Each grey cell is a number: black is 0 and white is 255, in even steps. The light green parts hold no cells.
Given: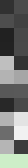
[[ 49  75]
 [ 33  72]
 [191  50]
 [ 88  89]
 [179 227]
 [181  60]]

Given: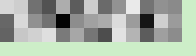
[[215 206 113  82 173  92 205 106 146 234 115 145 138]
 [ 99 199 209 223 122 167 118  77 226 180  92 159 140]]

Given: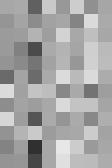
[[167 170  96 201 152 205 144 166]
 [155 157 179 158 211 168 191 167]
 [148 138 117 162 181 151 208 188]
 [219 161 195 189 135 169 115 158]
 [214 157  85 170 149 170 136 174]
 [131 159  48 167 231 204 154 167]]

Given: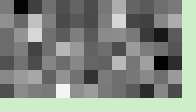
[[123   4  64 112  79 100  76 119 173 100  90 110 121]
 [108 148 215 113  91 127  89 138 141 121  58  24  91]
 [ 80 114  76 133 108 135 101  98 186 118 160   2  44]
 [ 79 138 124 121 244 143 156 121 110  90  42 135  74]]

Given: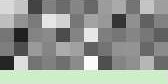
[[216 197  67 128 107 134 103 156 170 116 196 158]
 [117  32 131 138  76 132 231 127 118 134 119  94]
 [ 37 223 115 128 111 139 251  79 133 143 182 106]]

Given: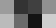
[[156  51  64 144]]

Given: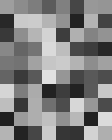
[[158 140 125  91 128  70 152 149]
 [ 57 142 181 211  61 176 131 147]
 [119 115 162 198 203 179 141 161]
 [213 125 171  34  61  34  90 200]
 [ 31 155 174 192 144 184  32 219]]
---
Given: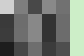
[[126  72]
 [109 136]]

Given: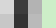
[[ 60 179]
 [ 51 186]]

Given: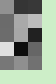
[[ 53  56]
 [169 188]]

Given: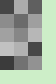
[[172  95]
 [107 159]]

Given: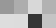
[[173 216]
 [220  53]]

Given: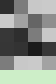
[[124 200]
 [162 101]]

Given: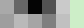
[[102   4]
 [185 165]]
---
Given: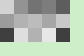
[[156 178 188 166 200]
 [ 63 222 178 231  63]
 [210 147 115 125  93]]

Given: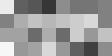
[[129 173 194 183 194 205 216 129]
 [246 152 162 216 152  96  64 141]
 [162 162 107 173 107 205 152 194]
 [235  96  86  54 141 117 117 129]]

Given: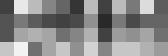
[[ 65 232 187 133 101  53 187  65 187 121 220  92]
 [ 83 165 177 165 112 133 177  65 156 144 165 112]
 [198 242 112 165 198 144 210 133 198 198 177 156]
 [ 83 121  92  74  65  74 144  41 121  74 101 101]]

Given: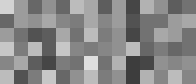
[[199 124 188  93 199 134 124 134 145 188 103 124 103 114]
 [103 156 145 168 134 124 168 134 156  82 114 114 156 168]
 [188  82 124 199 103 145 188 124 145  61 178 134 188 134]
 [211 156 103 145 103 188 168  93 156  70 178 145  93 114]
 [134 168  93  70 124 114 223 114 178  61  70 145 134 145]
 [156 114  82  93 168 114 188 124 145  70 114 168 156 114]]

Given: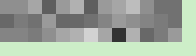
[[143 143 166  94 154 177  94 154 166 189 143 113 113]
 [132 132 123 143 166 177 210 166  50 177 104 123 154]
 [104 123 113 154 104 104 113 132 154 143 132 123 113]]

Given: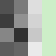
[[ 92 101 234]
 [ 81 122 222]
 [ 60 145 211]
 [134  48 200]]

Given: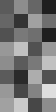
[[ 91  42 173  81]
 [102  51 161 111]
 [152  71 131 222]
 [141  91 121 193]
 [ 81 121 111  31]
 [ 91 141 102  31]
 [152 193  81 152]
 [161 202  71 141]]

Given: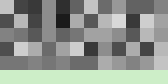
[[ 78 206 172 107 162 206  57 141  78 172  68 184]
 [118 118 130 118 130 107 107 172 152 130 152 195]
 [130 118  88 141  98 118 162 162 141  88 184 152]
 [ 78 184  68 141  27 172  88 184 216  57 206 162]
 [195  68  57 141  47  98 195 107 152  98  98 130]]
